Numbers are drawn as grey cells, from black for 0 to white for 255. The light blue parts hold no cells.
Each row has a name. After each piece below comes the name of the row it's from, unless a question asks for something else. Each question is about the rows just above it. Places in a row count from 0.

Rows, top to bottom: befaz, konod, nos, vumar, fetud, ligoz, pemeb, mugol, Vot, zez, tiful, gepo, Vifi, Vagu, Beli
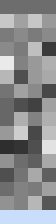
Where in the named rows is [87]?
Beli, 3
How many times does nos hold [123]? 2
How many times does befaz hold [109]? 4

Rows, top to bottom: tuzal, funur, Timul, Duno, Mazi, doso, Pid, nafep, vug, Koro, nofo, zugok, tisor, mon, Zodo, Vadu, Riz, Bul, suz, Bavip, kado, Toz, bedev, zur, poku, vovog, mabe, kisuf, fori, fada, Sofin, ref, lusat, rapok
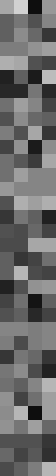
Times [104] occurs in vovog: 1
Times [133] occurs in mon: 3
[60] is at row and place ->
zugok, 2
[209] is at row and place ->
tuzal, 1
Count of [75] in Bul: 2
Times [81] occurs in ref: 3
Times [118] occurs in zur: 0

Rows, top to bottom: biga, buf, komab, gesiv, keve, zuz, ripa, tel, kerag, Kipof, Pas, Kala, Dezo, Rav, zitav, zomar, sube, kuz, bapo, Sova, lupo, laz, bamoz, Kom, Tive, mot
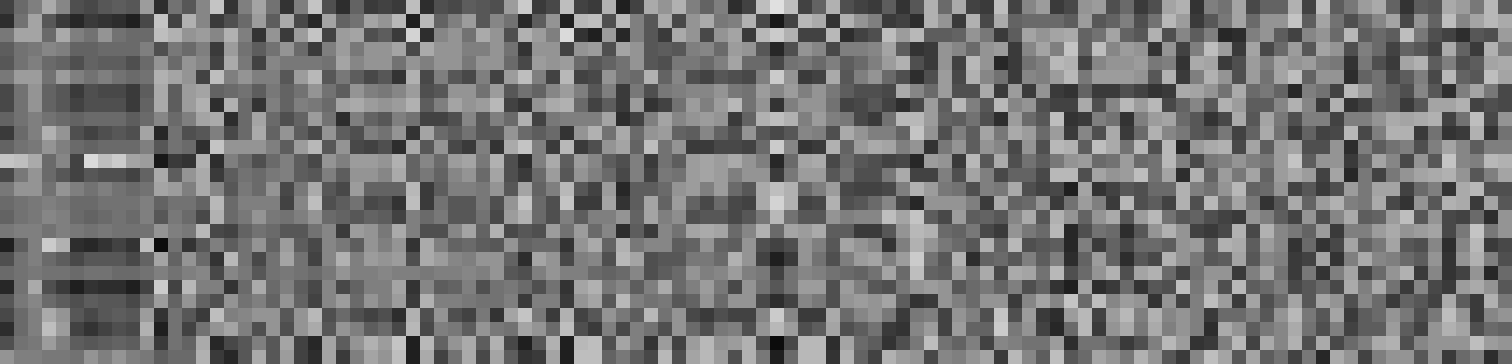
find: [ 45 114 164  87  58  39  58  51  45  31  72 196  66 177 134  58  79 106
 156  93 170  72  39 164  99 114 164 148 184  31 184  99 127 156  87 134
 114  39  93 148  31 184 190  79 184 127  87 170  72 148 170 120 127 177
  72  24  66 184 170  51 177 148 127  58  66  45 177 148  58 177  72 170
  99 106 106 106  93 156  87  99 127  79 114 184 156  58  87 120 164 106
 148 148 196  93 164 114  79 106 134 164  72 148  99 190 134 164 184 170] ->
buf
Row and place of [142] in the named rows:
zomar, 48
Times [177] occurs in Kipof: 6

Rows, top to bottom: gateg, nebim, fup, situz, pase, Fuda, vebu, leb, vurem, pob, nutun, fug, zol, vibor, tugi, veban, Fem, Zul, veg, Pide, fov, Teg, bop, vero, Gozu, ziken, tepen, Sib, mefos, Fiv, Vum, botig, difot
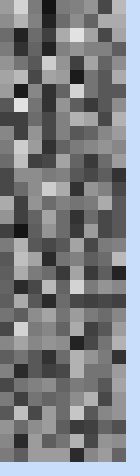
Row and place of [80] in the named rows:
Vum, 8
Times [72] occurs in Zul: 2

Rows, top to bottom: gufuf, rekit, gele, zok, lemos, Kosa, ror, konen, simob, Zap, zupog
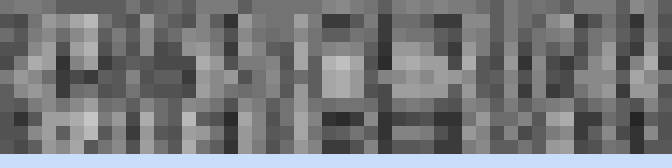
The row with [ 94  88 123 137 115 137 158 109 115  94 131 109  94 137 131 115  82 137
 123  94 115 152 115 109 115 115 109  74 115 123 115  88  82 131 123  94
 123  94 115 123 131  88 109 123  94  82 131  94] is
konen
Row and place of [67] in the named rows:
simob, 28
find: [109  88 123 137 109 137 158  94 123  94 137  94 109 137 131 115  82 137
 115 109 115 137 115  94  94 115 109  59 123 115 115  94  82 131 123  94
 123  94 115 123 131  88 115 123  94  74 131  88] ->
gele
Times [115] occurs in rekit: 5
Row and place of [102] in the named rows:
gufuf, 11
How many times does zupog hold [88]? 7
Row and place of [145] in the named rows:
zok, 13

